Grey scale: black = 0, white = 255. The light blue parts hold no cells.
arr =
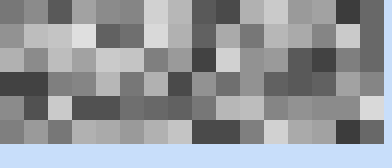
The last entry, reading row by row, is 104
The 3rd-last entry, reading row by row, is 162
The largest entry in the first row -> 209
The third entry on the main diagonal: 189
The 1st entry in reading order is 119
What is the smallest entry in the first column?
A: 66
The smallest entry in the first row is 60
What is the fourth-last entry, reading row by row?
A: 170
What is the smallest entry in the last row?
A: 60
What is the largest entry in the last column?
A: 217
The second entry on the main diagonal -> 189
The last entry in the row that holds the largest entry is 104
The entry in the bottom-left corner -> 127
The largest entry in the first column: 177
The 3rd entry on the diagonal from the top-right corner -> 66
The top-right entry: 104
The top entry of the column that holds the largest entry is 162
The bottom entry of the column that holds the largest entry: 177
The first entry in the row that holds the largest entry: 146
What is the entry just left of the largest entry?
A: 196
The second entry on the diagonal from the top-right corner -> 202

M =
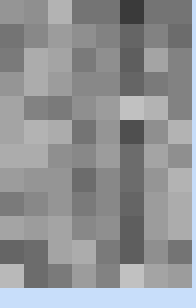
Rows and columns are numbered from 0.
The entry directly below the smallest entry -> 101
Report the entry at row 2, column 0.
122
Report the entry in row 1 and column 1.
136
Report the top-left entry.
149
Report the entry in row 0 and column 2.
179
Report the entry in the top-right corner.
116
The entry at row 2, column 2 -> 164
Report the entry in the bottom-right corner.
156
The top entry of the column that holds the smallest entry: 58
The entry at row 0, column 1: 143
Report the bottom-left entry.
185
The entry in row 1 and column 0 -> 116
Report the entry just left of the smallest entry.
116
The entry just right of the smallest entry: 116
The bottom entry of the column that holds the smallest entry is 193
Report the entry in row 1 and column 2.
156

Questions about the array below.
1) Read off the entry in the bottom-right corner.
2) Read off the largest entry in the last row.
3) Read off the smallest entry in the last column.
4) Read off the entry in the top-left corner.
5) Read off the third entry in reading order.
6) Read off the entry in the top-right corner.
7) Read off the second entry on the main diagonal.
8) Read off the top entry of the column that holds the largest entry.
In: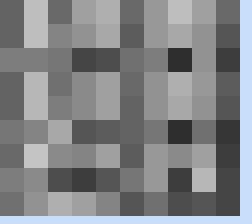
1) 69
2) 175
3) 54
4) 99
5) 105
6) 105
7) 190
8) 190

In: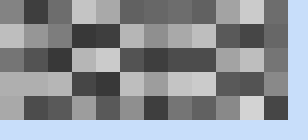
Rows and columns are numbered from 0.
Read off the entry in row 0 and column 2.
109
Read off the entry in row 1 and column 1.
150
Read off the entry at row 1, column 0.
190
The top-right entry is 109
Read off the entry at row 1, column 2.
125
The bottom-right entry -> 70
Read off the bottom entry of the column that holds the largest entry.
211
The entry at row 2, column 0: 117
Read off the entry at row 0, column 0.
131
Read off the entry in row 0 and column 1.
62
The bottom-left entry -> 169

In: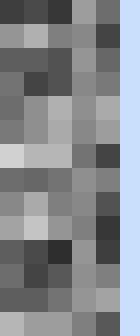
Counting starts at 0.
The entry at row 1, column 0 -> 149
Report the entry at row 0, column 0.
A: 62
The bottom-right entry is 87
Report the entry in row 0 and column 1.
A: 74
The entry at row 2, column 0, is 94
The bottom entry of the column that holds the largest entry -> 182
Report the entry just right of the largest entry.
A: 182
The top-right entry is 108
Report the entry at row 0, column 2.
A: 54
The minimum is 46
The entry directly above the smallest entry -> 149
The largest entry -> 209
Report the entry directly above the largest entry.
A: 120
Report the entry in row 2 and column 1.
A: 94
